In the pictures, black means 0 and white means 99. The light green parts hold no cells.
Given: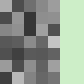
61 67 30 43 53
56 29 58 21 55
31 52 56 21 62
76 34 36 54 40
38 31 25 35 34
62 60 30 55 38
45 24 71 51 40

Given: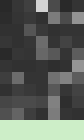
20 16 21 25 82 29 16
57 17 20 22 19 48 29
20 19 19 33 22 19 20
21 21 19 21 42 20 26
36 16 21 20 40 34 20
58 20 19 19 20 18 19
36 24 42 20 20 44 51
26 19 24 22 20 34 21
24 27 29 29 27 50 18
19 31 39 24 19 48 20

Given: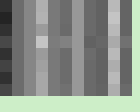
39 19 42 52 68 47 42 59 41 38 72
39 14 42 52 69 47 42 59 41 38 76
39 19 42 52 60 47 41 59 41 38 72
44 28 42 52 76 48 50 59 38 40 66
39 19 42 52 60 47 42 59 42 38 72
39 26 42 52 62 47 42 59 41 38 67
39 19 42 52 65 47 42 59 41 38 72
41 27 42 52 65 47 44 59 41 39 67

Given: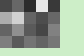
22 28 40 17 90
40 67 81 39 30
50 39 56 35 27
46 49 35 45 39

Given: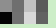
35 55 43 75
38 1 44 84

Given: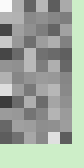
66 97 68 39 71 36
49 70 69 53 56 52
63 27 62 56 49 39
50 78 59 43 61 68
37 27 41 72 44 41
40 57 56 72 49 68
52 69 52 57 60 59
53 86 61 47 65 71
56 23 41 68 42 64
60 60 59 45 52 70
61 40 62 61 55 56
36 36 44 65 53 87

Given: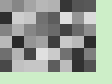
34 61 52 64 71 69 21 33
85 18 80 77 44 36 87 58
55 51 68 52 46 41 26 41
17 72 16 58 63 24 78 72
49 43 70 27 87 79 44 20
32 28 75 77 77 36 73 19
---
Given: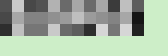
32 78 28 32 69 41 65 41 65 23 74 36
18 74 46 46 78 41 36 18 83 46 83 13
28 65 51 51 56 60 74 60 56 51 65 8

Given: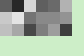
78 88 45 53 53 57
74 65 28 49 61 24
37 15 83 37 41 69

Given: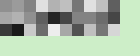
65 69 56 37 14 27 51 51 42 27
56 60 51 87 69 74 46 87 74 37
22 10 78 42 92 65 32 74 46 83

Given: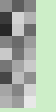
23 82 69
15 78 41
27 73 55
46 64 78
69 60 90
64 51 82
78 46 69
51 41 60
55 36 51

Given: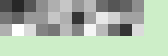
68 99 85 51 46 72 51 95 72 42 20 85
46 38 59 59 77 68 20 63 90 81 63 63
28 15 33 55 68 77 59 72 42 33 38 55

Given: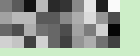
81 76 25 81 40 25 58 67 44 25
63 72 72 35 35 53 67 85 58 30
48 35 7 72 16 20 53 89 12 97
40 30 67 44 40 30 63 48 81 2

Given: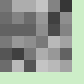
42 72 33 76 72 63
47 67 67 76 51 21
47 59 55 47 72 63
42 51 42 59 25 55
38 38 38 55 29 51
33 25 47 67 59 38

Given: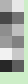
69 90
94 78
55 74
60 50
28 45
15 36

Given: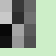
3 64 35
7 59 31
73 22 40
78 17 44
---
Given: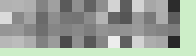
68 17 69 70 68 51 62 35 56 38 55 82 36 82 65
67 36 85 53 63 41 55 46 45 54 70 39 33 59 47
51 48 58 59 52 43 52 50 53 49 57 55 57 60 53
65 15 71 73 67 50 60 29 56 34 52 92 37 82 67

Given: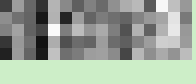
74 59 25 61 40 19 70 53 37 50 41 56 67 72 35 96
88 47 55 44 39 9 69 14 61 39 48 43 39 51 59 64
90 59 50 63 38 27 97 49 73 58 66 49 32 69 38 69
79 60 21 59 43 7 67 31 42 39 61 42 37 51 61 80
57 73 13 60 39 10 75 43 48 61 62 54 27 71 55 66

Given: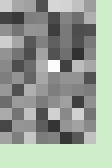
75 61 80 65 62 31 83 82
43 68 26 22 49 50 29 51
30 31 56 45 58 57 24 47
31 47 80 64 34 50 37 47
19 52 57 45 30 63 32 43
73 65 53 30 42 69 98 25
57 32 49 57 39 65 52 57
51 48 59 31 68 59 49 53
24 56 42 60 59 48 55 62
81 45 66 45 75 30 81 53
63 53 27 58 57 36 20 58
34 75 63 49 77 48 50 21

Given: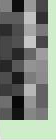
59 27 50 5
75 19 36 36
64 47 17 29
77 27 27 31
40 61 27 15
57 55 15 34
48 54 30 10
71 38 23 27
58 38 43 3
52 47 34 7

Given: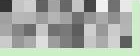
44 90 20 76 80 38 63 40 76 27 93
55 69 62 71 70 61 70 63 44 57 66
79 70 65 52 42 77 44 47 36 80 59
81 36 79 59 66 86 61 49 40 77 66

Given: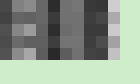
21 80 28 50 54 40 17 44 46 22
27 66 26 39 38 40 23 44 44 24
23 79 31 52 60 38 18 42 44 23
30 63 29 41 37 37 24 45 45 24
25 75 32 54 65 36 16 36 44 26
